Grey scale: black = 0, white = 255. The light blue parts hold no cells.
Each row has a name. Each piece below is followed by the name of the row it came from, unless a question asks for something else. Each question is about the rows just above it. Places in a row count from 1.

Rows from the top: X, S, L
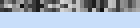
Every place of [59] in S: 8 9 17 23 30
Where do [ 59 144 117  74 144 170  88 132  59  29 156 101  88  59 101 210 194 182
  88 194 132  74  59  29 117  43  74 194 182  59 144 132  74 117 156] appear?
X
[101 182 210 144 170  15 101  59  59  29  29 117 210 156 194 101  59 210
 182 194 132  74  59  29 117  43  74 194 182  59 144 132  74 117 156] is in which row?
S
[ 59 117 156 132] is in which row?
L

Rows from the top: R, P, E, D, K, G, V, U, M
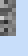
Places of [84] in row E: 1 2 3
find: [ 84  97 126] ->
M
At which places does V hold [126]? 1 3 4
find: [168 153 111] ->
P

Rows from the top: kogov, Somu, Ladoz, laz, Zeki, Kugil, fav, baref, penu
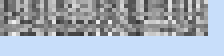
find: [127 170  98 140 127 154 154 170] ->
laz
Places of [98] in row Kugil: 13 24 26 27 36 49
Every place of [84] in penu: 2 7 12 33 34 47 48 52
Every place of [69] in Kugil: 6 8 18 20 21 23

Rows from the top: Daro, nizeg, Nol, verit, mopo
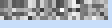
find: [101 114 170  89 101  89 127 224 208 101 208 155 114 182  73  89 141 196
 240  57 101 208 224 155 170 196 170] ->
Daro
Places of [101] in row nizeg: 1 5 10 24 25

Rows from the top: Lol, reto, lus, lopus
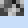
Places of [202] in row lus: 4
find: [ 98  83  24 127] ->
Lol
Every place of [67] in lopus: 1 2 5 6
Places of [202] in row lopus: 3
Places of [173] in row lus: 3

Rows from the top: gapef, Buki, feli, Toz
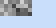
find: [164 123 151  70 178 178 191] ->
Buki
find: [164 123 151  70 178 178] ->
Buki
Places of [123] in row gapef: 3 5 8

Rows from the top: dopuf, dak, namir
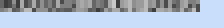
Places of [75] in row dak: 3 7 19 42 44 48 50
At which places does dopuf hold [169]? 6 9 15 21 23 28 32 47
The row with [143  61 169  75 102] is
dopuf
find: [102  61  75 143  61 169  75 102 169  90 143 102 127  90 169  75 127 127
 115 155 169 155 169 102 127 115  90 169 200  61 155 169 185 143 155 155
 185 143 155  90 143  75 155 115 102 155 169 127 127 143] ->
dopuf

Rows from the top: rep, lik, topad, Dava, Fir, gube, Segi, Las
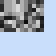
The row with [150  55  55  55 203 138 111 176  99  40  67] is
Las
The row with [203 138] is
Las
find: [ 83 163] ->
rep
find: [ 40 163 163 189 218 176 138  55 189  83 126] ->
lik
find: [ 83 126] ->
lik
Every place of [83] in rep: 1 5 8
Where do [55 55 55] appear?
Las

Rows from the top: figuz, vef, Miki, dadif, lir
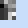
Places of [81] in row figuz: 1
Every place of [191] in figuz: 2

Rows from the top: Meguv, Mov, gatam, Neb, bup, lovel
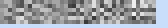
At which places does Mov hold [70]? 8 18 26 29
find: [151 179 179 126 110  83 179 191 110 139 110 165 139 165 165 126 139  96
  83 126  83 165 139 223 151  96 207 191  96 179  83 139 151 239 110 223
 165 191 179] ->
Meguv
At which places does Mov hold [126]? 12 14 21 27 35
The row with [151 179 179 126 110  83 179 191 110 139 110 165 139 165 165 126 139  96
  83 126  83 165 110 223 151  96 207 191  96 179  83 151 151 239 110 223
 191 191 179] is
Neb

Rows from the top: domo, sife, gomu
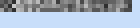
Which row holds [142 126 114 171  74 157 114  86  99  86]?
domo
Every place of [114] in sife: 2 7 9 10 16 17 24 29
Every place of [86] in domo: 11 24 26 27 32
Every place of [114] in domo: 3 19 23
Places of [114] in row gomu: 3 7 16 19 29
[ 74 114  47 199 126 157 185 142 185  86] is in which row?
domo

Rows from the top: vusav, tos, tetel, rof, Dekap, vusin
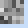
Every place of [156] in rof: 1 2 3 4
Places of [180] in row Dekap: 5

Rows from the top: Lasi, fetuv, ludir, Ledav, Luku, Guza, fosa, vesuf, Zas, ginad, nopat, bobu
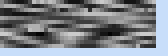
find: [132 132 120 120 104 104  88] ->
Luku
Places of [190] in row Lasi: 9 11 13 25 27 39
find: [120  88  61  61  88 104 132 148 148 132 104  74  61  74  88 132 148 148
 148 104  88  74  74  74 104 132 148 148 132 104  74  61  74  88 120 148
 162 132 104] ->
nopat
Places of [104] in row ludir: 15 18 19 33 37

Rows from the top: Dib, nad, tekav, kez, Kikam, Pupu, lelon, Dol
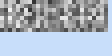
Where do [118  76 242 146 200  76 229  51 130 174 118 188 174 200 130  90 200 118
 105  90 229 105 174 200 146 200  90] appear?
tekav
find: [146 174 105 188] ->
nad
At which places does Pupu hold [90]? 8 20
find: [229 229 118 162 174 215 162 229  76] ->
Kikam
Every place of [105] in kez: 2 13 22 23 27

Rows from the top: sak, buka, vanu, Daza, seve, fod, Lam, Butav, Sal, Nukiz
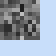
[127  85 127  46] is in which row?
Butav
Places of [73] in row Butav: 1
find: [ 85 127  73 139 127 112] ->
seve
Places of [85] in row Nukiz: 2 3 5 7 8 9 10

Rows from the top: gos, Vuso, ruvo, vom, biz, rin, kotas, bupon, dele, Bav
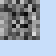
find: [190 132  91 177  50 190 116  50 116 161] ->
gos
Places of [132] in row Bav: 3 5

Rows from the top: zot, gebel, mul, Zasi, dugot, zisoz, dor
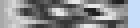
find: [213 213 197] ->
zisoz
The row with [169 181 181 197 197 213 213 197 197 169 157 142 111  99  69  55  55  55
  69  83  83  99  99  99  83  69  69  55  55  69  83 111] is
zisoz
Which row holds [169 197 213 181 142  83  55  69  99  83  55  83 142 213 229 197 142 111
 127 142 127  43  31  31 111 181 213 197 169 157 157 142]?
mul
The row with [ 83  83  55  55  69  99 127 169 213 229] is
dugot

